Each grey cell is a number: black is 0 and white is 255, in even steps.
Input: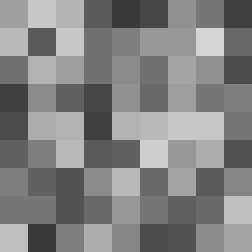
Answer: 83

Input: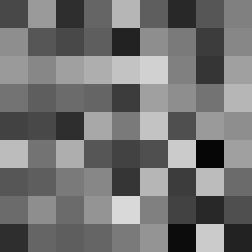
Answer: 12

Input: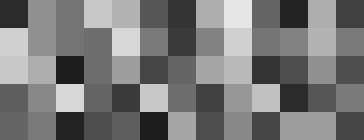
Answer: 158

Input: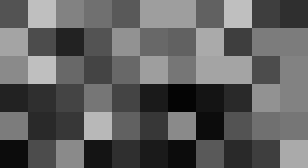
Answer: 41

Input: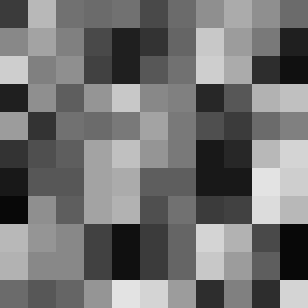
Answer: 128

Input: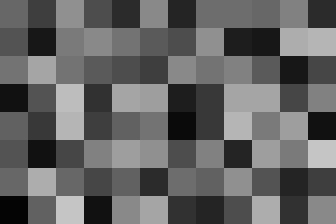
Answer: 173
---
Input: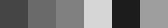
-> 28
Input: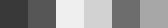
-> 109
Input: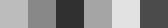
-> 226
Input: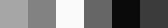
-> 10
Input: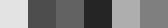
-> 174
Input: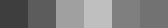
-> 127
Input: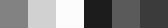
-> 90
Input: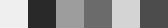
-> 212
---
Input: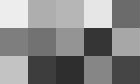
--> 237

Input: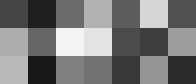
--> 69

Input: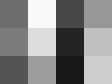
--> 110

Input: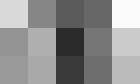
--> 217

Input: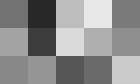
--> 114

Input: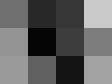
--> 111
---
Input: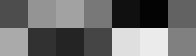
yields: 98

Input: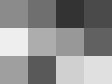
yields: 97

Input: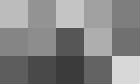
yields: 112

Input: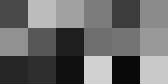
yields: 153

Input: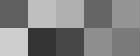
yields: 148

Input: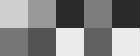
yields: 42
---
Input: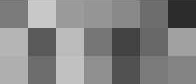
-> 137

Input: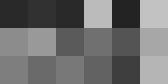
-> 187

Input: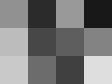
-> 43

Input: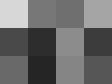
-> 119

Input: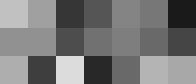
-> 132

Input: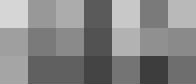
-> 200

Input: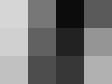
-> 119

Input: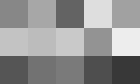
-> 99

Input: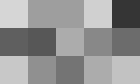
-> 158
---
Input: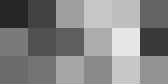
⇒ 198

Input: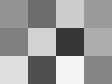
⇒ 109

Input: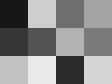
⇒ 206

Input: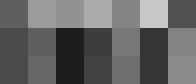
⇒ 132

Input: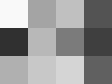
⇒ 164

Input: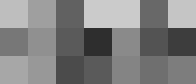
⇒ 203

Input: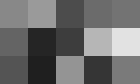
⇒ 76

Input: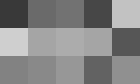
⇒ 114

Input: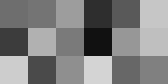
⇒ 46

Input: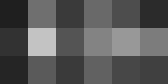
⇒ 105
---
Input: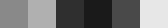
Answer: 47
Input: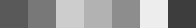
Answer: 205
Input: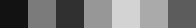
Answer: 48
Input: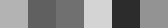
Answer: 112
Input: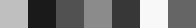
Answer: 81
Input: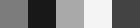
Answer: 169
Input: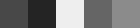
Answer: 238
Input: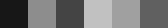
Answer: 68
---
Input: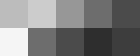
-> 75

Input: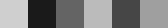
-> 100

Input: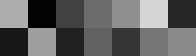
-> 32

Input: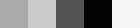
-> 84

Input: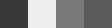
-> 121

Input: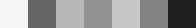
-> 183

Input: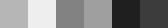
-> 130
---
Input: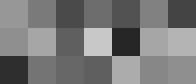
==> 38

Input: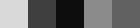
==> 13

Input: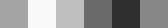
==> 47

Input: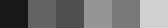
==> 24

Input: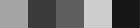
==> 22

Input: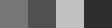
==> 46

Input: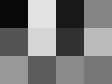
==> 9

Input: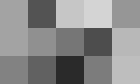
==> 42

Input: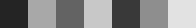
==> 36

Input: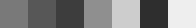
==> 46
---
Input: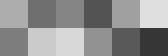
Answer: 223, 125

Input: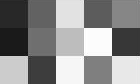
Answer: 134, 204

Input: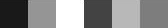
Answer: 125, 25

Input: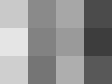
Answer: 75, 207

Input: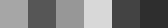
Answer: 46, 166

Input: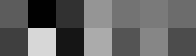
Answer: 108, 63

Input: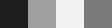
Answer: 123, 30

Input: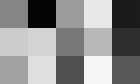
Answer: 27, 162

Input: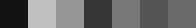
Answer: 106, 18
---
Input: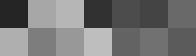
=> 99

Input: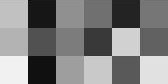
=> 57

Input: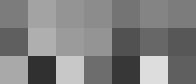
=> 81

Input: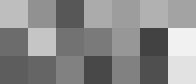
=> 151

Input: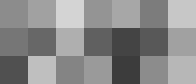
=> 68

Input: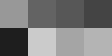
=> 203

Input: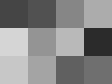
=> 148
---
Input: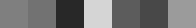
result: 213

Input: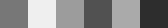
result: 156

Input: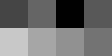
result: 200

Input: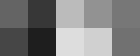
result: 30

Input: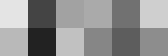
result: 193

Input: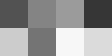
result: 204

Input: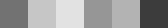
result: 226

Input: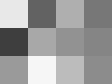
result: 154
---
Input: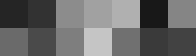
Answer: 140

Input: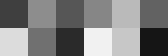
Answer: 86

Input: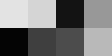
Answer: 19

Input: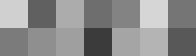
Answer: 172

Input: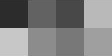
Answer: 72

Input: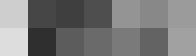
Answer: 63
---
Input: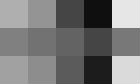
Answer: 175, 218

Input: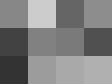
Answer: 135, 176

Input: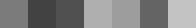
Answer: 123, 195

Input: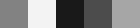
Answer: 130, 166

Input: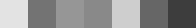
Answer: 227, 61

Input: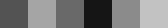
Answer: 83, 194
